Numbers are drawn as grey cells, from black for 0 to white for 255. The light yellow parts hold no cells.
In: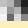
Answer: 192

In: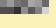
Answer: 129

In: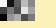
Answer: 244

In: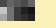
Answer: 74

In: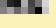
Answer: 116

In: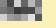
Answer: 132

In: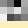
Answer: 140
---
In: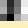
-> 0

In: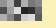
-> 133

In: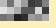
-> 128

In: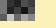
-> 194

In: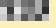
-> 115

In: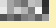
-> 113
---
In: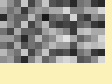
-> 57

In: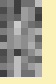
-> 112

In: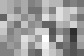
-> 129

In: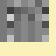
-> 105

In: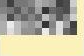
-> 77
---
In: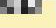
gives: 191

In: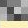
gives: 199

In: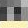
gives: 44

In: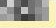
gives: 88

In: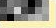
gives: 209

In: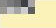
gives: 165

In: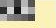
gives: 21
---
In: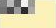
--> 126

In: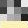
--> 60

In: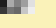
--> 29

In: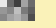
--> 151

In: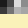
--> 27

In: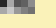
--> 39

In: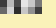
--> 61

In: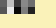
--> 98

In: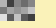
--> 120
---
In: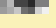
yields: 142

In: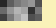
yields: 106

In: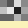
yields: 193

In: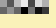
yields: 160

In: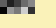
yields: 94

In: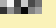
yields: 174

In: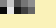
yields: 130

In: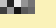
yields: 192
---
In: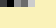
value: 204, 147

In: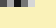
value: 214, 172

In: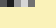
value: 214, 154

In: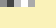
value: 253, 195

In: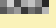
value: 208, 194

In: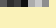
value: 201, 172

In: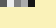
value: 238, 172

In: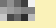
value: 241, 199
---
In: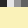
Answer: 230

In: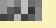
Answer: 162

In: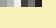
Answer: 185

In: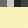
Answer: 201

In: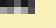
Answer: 39

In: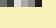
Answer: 59

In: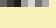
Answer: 59

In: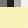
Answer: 33
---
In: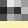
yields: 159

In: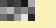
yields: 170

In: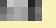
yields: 93

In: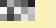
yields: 35

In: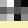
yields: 7

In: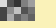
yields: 158

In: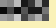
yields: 40

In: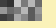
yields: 107
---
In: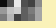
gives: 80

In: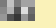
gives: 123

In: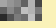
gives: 98

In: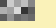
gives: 162

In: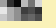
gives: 186

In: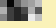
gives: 147

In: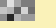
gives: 166

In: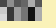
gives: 102

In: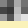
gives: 84
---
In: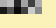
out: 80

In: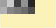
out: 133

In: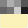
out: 115

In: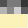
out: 136

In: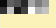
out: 194

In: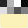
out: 155

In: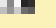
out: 150

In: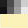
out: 91

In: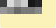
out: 136

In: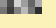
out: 60
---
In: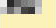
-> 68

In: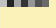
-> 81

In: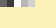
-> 183

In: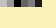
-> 99

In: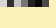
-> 47

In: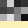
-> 48
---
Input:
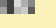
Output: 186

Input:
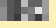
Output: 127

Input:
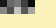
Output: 193

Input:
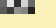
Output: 145

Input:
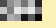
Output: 200

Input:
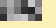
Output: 48

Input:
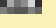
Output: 87

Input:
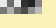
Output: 77

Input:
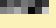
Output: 7
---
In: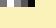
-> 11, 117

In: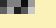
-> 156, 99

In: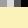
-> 6, 159

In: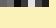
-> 29, 100

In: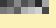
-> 165, 122

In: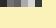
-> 58, 42

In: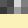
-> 127, 55
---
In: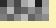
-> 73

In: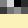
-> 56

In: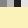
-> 187

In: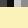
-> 140

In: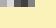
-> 131

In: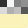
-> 129

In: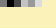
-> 124

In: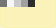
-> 160
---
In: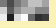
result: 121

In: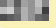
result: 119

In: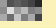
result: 155

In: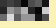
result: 52

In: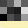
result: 67

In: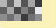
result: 181

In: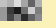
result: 194

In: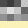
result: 75
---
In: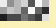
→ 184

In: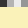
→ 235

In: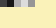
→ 177

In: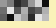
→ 43

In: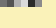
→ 178

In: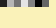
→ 115

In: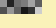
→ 110

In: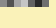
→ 167

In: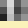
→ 92

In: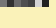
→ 106
